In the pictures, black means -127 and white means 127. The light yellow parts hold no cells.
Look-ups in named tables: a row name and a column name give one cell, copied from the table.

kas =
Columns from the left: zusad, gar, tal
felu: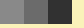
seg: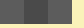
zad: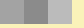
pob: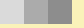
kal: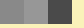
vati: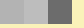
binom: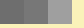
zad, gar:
11
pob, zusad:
90
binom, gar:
-8
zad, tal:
59
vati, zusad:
51
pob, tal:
13
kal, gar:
23
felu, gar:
-20
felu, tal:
-78
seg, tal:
-35
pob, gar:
43
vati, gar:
61
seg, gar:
-53
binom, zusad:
-17
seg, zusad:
-35
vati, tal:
-19
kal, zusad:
9

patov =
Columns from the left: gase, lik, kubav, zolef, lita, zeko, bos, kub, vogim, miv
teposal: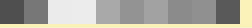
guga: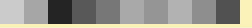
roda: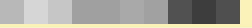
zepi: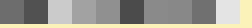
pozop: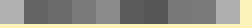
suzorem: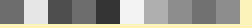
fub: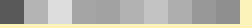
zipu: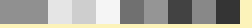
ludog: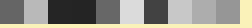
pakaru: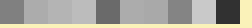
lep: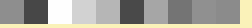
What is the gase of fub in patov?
-38
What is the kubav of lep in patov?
126
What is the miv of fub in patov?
15
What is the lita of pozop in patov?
11
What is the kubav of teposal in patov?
107
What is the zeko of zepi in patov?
-52
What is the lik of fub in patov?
52
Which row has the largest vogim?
pakaru

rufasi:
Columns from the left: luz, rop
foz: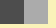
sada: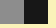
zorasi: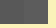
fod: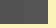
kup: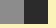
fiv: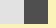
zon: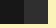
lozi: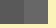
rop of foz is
43
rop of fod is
-42
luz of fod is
-45
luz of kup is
12
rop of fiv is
-48
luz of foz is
-50
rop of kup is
-84
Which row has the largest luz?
fiv

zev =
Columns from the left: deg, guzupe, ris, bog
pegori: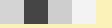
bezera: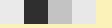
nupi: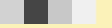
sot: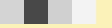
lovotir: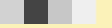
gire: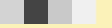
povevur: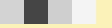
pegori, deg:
84
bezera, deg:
106
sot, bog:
115
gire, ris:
73
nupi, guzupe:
-58
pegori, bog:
115
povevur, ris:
79
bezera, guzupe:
-80
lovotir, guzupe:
-59
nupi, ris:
72
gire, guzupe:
-59
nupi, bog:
112
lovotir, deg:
82
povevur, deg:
83
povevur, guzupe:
-58
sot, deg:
84
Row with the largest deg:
bezera

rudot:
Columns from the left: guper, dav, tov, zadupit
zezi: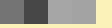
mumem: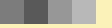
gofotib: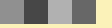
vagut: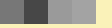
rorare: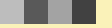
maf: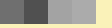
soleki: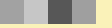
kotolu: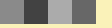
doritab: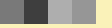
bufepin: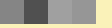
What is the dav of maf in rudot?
-47
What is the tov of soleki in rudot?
-40
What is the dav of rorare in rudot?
-38
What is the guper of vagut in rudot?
-8
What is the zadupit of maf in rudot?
43
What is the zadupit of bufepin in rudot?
22
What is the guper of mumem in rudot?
-3
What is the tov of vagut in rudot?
26
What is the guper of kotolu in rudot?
10

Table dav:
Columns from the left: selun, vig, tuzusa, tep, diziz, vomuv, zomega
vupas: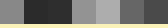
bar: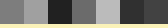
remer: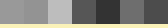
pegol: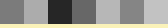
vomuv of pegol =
5
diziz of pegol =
55
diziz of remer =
-76
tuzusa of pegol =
-89
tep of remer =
-41
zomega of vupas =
-53
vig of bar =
32
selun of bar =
-2
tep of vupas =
19
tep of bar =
-20
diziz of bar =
59
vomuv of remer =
-17
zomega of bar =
-61
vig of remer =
19
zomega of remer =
-51
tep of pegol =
-24
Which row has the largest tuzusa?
remer

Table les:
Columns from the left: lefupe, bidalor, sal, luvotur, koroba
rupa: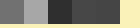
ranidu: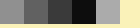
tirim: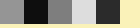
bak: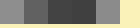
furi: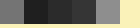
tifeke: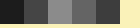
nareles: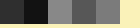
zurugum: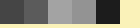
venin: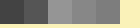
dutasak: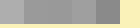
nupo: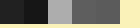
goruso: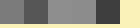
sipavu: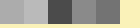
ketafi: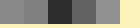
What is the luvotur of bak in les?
-63
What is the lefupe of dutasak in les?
46
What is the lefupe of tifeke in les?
-99
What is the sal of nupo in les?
45
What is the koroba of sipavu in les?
-12
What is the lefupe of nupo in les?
-94
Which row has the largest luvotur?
tirim

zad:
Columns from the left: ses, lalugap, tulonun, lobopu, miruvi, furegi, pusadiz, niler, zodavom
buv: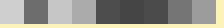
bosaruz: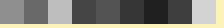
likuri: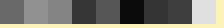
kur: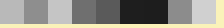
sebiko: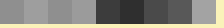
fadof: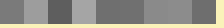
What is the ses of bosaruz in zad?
14
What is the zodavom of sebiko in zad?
35
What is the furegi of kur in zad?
-97
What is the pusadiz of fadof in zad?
10
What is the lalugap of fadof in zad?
29
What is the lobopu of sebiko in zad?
27
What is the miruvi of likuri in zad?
-42
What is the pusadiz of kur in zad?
-98
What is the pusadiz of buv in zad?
-52
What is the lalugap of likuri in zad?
17
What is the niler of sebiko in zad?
-39
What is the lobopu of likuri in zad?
-73
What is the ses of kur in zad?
57
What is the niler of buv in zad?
-9
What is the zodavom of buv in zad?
28
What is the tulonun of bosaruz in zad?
62
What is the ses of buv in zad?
79
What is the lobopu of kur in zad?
-16
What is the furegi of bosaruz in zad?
-73
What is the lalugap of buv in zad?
-19
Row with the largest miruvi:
fadof

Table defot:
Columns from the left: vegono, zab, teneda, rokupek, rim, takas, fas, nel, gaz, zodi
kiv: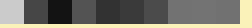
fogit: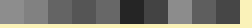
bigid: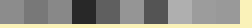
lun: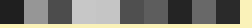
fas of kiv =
-52
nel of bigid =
47
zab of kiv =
-57
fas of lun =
-34
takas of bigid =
21
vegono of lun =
-96
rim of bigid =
-32
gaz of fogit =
-33
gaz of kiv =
-12
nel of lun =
-91
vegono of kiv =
75
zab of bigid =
-7

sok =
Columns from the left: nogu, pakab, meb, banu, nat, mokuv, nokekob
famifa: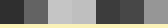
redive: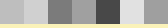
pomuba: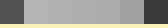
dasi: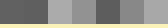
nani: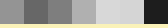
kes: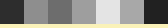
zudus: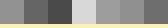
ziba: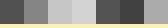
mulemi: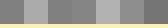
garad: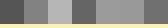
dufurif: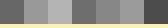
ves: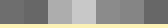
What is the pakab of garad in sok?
3
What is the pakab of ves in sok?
-23
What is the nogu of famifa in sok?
-80
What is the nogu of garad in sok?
-42
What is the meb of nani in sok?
-1
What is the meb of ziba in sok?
70
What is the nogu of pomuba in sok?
-45
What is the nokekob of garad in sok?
-14
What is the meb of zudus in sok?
-53
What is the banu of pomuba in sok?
46
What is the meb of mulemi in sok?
1
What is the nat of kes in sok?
100
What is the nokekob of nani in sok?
-98
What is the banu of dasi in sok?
18
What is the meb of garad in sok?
53
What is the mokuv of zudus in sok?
15
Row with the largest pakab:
redive

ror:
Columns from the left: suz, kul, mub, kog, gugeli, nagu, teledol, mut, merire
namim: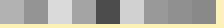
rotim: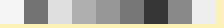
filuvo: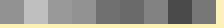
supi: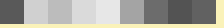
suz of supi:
-38
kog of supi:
90
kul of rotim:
-12
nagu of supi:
36
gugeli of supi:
103
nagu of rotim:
-9
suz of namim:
50
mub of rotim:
95
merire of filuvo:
-7
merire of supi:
-30
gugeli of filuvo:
-14
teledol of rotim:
-73
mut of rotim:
8
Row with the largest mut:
namim

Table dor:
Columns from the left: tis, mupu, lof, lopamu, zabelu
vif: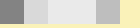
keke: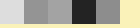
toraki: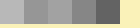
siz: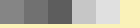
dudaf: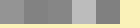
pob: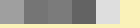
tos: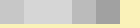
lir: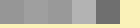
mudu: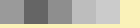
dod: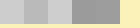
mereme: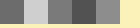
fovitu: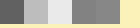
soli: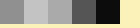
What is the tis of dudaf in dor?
20
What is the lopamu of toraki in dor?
6
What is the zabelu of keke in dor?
13
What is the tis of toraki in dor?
56
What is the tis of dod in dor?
77
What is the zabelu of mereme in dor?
13
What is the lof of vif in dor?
106
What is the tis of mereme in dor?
-19
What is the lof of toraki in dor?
34
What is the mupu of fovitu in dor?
61
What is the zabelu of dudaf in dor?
0
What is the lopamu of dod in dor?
27
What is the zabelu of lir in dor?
-16
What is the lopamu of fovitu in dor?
2
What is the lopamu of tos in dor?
59
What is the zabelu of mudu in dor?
75
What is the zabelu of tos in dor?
33
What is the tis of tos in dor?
71
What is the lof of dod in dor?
78

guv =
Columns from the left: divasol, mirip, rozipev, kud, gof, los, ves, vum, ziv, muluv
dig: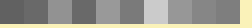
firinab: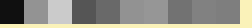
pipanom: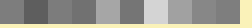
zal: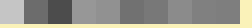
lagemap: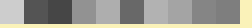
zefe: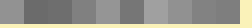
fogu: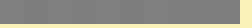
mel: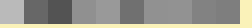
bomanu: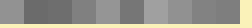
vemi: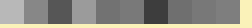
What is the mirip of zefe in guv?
-20
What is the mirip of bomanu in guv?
-20
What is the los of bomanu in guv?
-9
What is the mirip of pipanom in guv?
-33
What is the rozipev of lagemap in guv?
-57
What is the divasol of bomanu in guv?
18
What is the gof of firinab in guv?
-22

